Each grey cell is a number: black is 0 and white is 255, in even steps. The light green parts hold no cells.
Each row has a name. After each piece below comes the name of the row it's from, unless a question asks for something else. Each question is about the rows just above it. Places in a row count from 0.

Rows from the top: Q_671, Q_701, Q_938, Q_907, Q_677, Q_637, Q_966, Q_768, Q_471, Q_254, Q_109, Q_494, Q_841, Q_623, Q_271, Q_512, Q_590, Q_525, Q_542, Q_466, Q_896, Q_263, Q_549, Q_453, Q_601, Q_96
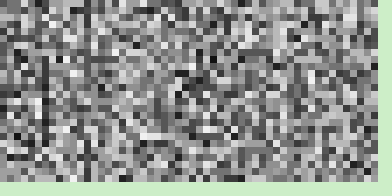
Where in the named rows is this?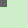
Q_637, 14
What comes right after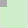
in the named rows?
[229]
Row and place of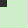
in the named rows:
Q_549, 3
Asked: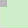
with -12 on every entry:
[173]
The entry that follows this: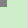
[115]
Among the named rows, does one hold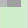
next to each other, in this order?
yes

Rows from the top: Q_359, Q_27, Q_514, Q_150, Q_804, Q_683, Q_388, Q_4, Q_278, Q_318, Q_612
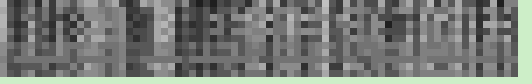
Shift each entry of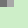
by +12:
[127 180]
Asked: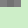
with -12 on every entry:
[116 103 116]
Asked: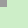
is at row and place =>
Q_514, 22
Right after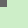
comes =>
[75]
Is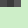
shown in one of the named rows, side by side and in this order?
yes

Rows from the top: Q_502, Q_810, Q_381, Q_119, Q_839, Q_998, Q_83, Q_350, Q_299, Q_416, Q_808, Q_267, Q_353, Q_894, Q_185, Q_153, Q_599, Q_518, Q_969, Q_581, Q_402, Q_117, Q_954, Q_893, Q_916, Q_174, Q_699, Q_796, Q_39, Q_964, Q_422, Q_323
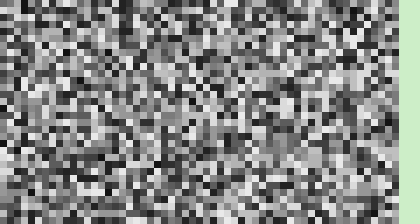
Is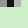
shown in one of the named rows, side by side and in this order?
no
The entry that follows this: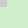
[136]
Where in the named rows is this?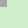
Q_998, 13

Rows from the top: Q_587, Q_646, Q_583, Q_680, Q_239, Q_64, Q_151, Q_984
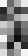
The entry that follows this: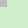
[40]
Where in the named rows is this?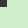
Q_646, 2
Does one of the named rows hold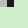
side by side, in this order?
no
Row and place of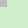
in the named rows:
Q_151, 2
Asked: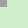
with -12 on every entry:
[148]
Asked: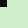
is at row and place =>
Q_64, 2

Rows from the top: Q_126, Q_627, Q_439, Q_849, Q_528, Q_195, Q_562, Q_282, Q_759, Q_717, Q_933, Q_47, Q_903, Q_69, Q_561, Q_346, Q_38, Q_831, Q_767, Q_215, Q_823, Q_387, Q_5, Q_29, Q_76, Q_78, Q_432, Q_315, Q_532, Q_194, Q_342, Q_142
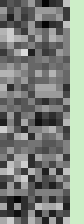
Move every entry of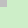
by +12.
[204]
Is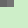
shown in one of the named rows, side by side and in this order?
yes
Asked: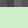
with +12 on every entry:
[ 99  84 115  99]
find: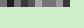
Q_439
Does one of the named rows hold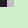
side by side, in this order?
no
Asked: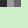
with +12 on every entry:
[ 57 166 115]

